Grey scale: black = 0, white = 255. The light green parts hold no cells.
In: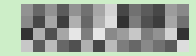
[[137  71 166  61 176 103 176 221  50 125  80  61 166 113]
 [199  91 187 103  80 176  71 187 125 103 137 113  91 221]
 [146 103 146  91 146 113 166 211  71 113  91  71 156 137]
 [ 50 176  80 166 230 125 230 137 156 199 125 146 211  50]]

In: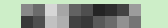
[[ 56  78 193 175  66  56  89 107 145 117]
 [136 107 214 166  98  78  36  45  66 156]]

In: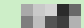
[[126 190  84  62 178]
 [169 201 211  43 104]]

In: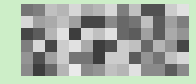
[[138  61 104 181 234 138 148 192 181 225 138 138  92 138]
 [148  81 160 204 116 116  61 204 204  92 148 116 192 215]
 [ 70  92 181 225  61 215 192 225 104  92 160  92 170 148]
 [116 126 192 181 215 170 181 215 126 192  81  81 204 225]
 [215 160 170 192 160  70  70 138 104 116 192  92 160 126]
 [126 215  70 204 225 170  61  81 204 192 104 181 148  70]]

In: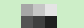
[[ 84  63  31]
 [166 198 228]]

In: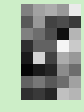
[[  5  26  38 140 109]
 [ 47  57  38 192 181]
 [ 47  98  98 245 202]
 [128 109  76  15 181]
 [ 98 119  88 109 161]
 [ 88 152  66  76  57]
 [128 161 172 152 234]
 [ 26 212  66 172 152]]

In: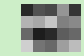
[[104  29  41  93 104]
 [ 41  82  73 149  53]
 [207 116 104 158 188]
 [179 168 198 128 137]]
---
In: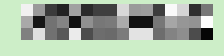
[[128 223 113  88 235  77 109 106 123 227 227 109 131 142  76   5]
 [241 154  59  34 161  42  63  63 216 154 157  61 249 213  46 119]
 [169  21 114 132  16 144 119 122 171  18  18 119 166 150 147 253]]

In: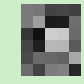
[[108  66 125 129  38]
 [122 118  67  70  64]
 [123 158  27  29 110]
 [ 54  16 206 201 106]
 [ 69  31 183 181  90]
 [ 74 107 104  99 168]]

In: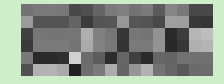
[[ 80 178 179 169  32 110 122 172 100 149 177 115 103  88 107 108]
 [115 121 122 120  73  79 101 123 128 115 123  91 133 121  72  72]
 [155  84  84  83 100  59  84  86 151  86  84  73 159 158  56  53]
 [ 65 118 117 117 118 175 128 118  54 119 117 146  42  60 181 190]
 [ 59 122 123 123 116 170 130 120  52 122 122 147  41  54 175 180]
 [121  42  42  47 209 108  93  45 102  64  42 102 100 114 113 112]]

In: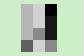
[[ 96 209 136]
 [182 209   1]
 [182 209  23]
 [182 138  23]]

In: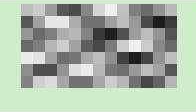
[[131 208 220 167 113 114 166 205 182 113  70 100 181]
 [189 203 153  87  75 135 214 240 192 127 108 146 186]
 [ 87 161 231 232 172 114 114 160 189 153  75  29  59]
 [151 107 126 174 185 131  55  30  81 157 189 148  85]
 [106 127 181 205 163  95  71 123 205 240 203 136 106]
 [235 226 161 110 119 168 188 143  65  29  69 147 189]
 [142  80  79 147 222 236 182 120 110 153 188 163  87]]

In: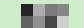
[[ 99 143  70 207]
 [ 36 173 124 134]]
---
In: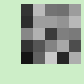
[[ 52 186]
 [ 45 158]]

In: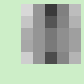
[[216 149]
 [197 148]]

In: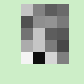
[[196 130]
 [ 80 143]]

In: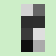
[[211 102]
 [ 45  46]]

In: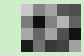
[[201 133]
 [123  16]]

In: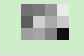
[[114 121]
 [ 92 206]]
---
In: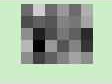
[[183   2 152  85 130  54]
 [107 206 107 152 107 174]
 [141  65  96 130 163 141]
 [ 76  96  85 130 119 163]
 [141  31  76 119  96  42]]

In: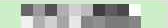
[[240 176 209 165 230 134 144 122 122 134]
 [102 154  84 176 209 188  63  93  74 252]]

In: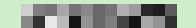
[[136  49 231 187  20 147 104 127  69  20 167 147  49]
 [207 127 116 167 116 136 104 116 176 156  40  29  93]]

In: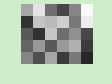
[[ 89  50 197 110 143  71]
 [ 50 197 186 206 121 237]
 [133  80 165  59 121  39]
 [165 228 110  71 133 249]
 [101 153  89 153 176  59]]

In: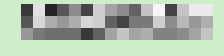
[[ 87 215 174 152 174 215 206  98  68 121 121 206 140 184 152 174]
 [152 121 110 110 110  56  98 163 196 163 174 130 130 140 163 196]
 [ 56 225  37  87 140  68 206 163 140  98 196 246  68 196 234 234]]

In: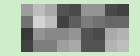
[[114 211 189  65  94 125 114 103 103]
 [158 189 169  83  74 148 148  74  65]
 [ 55 148 136 136 148  83  74 169 179]
 [ 65 125 125 158 169  83  83 179 189]]
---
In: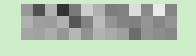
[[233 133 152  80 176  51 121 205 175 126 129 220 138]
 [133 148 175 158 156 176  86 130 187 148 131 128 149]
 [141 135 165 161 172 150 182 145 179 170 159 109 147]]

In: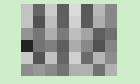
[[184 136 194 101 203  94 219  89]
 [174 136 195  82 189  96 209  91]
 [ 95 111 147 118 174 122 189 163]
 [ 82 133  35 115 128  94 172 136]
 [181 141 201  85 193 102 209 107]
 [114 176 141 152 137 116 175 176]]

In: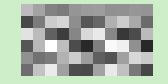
[[150 148 188 163 130 123 149 155 157 144 145]
 [169 107  72 123 204 214 142  86 103 176 205]
 [ 76 187 226 187  97  61 134 216 233 135  56]
 [144  40  86 184 255 189  76  41 128 249 240]
 [216 202 145 113 123 178 204 157  95  83 160]
 [120  71 109 195 235 160  76  74 162 233 193]]

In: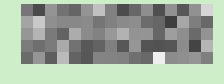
[[145 213 118  75 148 114 101 148 193 129  76 103 142  79 145  88]
 [126 104 164 201 143 136 136 138 117 129 138 141 108 102  62 167]
 [106 147 150 180 122  99 172 139 130 152 178 147 148 102 158 142]
 [ 68 181 124 111 123 170 114  88  99 128  87 150  84  82  86 140]
 [149 127 107 149  94 186  99  87 132 131 129 112 105 239 140 143]]

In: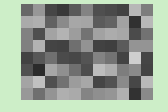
[[183 125 103 151  70  57  89 131  79  74  66]
 [ 49 184 170 175  97 138 167 165  91  99 162]
 [ 75 114 129  78 163 179 157 115 162 172 167]
 [148 148 128 178  68  66 111 147  66  63  91]
 [206  69  66  87 112  75  71  84 131 115  67]
 [138  67  80  43 167 144 111  77 189 174 125]
 [ 71 185 164 192  80 114 156 167  69  82 138]
 [ 50 138 152 111 148 175 170 132 143 149 176]]

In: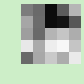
[[ 92 182 124 106  12]
 [ 19  87 166 108  12]
 [197 173 158 106 180]
 [247 197 232 171 237]
 [172 234 105 168 201]]

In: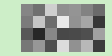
[[130 107 133 112 207 143 148]
 [166  55 123 198 109 234 146]
 [ 79 161  87  39 136  72  74]
 [184  60 119 151  79 220 145]]
